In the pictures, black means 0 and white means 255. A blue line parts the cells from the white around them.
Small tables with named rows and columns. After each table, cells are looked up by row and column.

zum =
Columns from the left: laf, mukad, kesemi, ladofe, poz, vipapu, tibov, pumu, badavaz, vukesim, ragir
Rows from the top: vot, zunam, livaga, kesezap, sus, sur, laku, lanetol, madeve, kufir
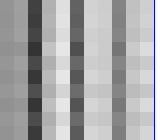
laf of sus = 150
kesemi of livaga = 69
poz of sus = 217
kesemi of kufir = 58
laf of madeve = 151
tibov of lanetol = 213
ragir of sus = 202
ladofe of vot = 177
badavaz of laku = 133
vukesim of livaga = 191
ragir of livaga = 204
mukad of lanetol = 151
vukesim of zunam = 195

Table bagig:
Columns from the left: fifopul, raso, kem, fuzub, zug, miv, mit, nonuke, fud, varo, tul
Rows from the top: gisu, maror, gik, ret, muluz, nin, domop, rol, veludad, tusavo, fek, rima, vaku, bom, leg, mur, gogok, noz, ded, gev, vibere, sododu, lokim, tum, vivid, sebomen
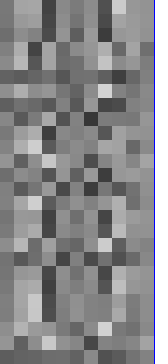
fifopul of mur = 117
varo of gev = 155
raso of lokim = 162
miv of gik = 94
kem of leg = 207
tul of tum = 137
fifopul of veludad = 135
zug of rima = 152

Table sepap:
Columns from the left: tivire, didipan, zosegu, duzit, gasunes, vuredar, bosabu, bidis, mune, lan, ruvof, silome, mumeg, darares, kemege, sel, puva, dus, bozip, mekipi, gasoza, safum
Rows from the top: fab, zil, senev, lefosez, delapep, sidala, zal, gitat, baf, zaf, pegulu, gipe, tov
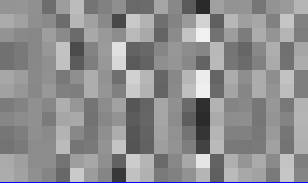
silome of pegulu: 158
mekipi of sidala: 142
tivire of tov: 172
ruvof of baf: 102
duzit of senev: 158
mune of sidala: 111
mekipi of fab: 147
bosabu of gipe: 167
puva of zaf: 129
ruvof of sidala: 182
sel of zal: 106
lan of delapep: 90
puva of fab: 147
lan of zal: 201
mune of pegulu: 196
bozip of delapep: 129
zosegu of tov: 144
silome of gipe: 105
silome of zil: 111

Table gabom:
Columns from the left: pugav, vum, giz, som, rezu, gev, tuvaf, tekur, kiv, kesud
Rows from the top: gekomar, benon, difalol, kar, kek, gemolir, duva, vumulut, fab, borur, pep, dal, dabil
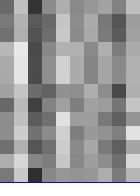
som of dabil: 136
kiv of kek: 137
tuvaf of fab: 158
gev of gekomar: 137
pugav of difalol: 113
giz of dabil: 46
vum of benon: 178
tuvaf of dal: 157
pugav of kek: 170
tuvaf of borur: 153
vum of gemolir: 228
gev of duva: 142
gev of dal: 136
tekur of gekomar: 162
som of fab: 111
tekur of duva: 141
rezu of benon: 197
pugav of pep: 112

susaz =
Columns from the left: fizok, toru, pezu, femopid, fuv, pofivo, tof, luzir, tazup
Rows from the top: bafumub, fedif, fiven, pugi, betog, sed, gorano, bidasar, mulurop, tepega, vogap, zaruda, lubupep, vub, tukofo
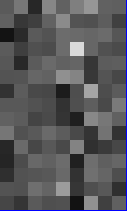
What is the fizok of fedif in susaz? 96
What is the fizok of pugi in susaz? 91
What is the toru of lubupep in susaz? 82
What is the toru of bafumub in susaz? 119
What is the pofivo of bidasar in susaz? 79
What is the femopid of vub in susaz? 100
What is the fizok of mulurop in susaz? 97
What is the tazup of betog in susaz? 94
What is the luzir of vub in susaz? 88
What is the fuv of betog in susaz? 97
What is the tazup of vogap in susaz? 71
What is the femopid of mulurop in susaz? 74
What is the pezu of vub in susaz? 111
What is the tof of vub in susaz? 79
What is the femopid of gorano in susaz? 71
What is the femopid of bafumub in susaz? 135
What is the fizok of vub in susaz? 83
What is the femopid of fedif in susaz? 98
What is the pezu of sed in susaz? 102
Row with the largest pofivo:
pugi

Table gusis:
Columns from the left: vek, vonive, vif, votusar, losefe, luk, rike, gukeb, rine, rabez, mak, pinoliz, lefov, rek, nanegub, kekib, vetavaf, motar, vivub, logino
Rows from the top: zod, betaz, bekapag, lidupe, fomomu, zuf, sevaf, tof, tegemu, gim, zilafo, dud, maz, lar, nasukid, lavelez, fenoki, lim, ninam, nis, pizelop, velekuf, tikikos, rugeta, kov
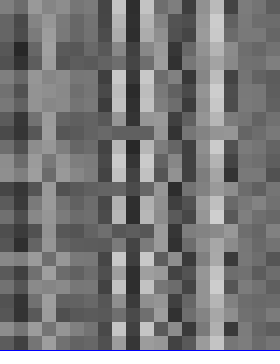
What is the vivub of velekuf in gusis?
105
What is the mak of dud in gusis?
202
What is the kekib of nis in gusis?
194
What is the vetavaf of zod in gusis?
67
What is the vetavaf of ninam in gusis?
58
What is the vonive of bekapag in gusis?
76
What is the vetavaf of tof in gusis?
76
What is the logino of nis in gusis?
109
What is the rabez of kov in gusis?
54
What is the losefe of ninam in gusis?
151
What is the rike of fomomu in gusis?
90
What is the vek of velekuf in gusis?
82
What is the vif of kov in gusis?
117
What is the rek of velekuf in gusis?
102
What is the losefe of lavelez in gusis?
123
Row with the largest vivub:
nasukid

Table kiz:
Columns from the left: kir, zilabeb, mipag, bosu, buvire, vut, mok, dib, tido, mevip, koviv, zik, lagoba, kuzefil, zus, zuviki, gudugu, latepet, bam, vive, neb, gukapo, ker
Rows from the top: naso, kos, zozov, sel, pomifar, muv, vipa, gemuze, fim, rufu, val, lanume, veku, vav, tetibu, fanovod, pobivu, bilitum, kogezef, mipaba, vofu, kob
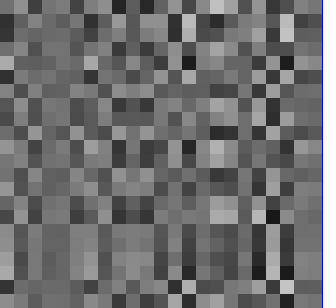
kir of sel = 110
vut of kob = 98
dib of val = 129
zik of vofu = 135
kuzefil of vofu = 174
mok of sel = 116
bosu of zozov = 106
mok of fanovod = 90
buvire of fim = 117
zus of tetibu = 119
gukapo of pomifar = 147
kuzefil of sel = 78
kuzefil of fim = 135
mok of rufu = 91
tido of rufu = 151
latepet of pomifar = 101
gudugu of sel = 138
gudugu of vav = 78
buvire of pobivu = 98
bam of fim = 165

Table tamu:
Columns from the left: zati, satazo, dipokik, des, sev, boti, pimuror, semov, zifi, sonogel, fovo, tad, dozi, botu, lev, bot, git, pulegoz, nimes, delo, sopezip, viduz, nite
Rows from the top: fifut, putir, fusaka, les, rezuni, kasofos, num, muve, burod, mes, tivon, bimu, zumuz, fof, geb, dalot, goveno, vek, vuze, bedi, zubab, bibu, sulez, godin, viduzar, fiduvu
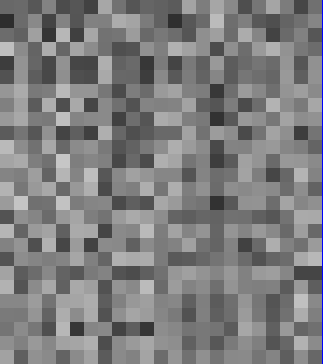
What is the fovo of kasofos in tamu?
61
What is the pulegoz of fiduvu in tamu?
138
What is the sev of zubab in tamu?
97
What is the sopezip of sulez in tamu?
113
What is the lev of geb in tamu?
116
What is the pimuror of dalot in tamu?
126
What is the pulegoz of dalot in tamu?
112
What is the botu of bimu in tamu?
117
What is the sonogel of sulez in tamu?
165
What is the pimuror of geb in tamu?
133
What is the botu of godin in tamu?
116
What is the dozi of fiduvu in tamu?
149
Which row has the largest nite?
vuze

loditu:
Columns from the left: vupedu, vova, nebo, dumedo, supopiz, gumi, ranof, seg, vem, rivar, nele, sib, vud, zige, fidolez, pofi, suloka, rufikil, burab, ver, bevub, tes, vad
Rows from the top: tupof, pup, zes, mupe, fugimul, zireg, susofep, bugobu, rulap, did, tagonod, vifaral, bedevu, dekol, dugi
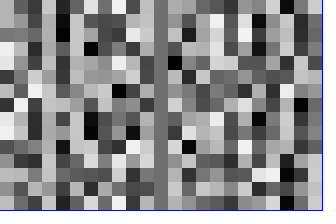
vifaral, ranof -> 218
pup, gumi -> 198
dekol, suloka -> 136
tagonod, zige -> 8
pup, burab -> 12
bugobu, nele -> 58
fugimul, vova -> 147
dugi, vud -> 179
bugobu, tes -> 4
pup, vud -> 147
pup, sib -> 112
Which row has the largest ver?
bedevu

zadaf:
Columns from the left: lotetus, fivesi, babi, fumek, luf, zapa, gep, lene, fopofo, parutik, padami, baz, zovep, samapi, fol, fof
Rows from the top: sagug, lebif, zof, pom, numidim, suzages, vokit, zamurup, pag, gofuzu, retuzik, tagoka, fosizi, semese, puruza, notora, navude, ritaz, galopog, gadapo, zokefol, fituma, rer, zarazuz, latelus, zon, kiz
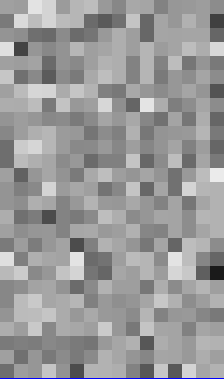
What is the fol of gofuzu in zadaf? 181
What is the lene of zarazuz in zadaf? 203
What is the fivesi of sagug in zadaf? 157
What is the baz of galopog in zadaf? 139
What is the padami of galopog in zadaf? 181
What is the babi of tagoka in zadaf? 175
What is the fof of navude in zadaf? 178
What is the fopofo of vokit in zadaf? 120
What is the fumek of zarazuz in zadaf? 136
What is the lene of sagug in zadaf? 153
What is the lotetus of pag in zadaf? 148
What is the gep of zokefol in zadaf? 138
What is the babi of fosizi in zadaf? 150
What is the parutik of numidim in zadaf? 130
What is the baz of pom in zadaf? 156
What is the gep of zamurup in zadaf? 159
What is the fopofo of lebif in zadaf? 112
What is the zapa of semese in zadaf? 167

